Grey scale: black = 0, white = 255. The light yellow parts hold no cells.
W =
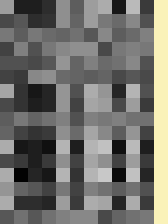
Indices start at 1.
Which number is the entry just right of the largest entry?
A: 10
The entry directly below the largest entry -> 113
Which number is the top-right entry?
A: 58
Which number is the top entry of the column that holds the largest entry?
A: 172
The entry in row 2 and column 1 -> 73
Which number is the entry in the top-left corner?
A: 157
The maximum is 200
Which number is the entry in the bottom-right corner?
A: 120
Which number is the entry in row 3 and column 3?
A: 120
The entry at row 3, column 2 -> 93
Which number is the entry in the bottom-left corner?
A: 87
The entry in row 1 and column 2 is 30
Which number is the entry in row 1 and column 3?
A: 30
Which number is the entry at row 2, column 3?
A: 45
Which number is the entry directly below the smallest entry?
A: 100
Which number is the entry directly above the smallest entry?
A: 58
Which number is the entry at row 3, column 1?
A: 120
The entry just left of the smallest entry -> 172
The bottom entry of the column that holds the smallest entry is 113

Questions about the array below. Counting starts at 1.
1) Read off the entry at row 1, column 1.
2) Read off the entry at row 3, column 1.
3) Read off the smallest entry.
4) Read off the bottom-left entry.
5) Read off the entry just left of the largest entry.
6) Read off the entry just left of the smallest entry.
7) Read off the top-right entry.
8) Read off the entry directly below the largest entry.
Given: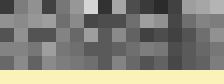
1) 58
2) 83
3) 43
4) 104
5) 151
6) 58
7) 180
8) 71

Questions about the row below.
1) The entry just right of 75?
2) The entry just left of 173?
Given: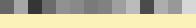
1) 173
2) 75

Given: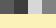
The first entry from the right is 129
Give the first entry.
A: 90
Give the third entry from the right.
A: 61

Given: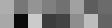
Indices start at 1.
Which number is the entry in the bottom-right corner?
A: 99
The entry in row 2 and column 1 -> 168
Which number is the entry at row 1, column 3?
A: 148
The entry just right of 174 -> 119
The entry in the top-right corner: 107

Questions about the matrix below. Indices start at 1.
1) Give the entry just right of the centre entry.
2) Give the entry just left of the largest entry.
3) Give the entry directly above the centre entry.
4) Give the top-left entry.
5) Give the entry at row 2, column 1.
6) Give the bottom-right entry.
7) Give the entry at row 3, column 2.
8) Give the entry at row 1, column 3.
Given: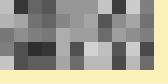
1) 158
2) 80
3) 150
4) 191
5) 179
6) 108
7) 142
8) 101

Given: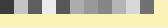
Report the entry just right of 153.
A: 134
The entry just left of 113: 215

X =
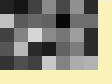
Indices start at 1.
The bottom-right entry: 178
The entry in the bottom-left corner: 51
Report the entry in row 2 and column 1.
192
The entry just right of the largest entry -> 138
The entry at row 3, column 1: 65
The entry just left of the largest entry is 131
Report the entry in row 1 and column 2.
21
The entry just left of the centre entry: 214
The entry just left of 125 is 98
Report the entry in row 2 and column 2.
91

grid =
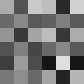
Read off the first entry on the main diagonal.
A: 171
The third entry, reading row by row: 201
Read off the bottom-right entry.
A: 183
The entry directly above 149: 105
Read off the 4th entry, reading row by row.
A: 189
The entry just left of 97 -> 89
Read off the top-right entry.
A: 208
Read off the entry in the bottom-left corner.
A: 120
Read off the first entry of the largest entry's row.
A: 62
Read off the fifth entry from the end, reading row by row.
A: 142
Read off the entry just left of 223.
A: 21

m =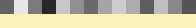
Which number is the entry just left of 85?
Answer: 136
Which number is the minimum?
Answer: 39
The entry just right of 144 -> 106

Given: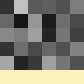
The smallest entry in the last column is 65
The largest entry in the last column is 130
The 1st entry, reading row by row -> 50
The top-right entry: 124
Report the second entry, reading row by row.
192
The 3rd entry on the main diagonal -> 159
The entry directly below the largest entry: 22
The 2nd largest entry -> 167
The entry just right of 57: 159

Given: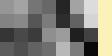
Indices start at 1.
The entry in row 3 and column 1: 53
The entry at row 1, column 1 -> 150
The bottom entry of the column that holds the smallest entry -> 9
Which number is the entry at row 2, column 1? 131
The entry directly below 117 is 86
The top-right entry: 220
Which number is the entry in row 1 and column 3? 117
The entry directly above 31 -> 98
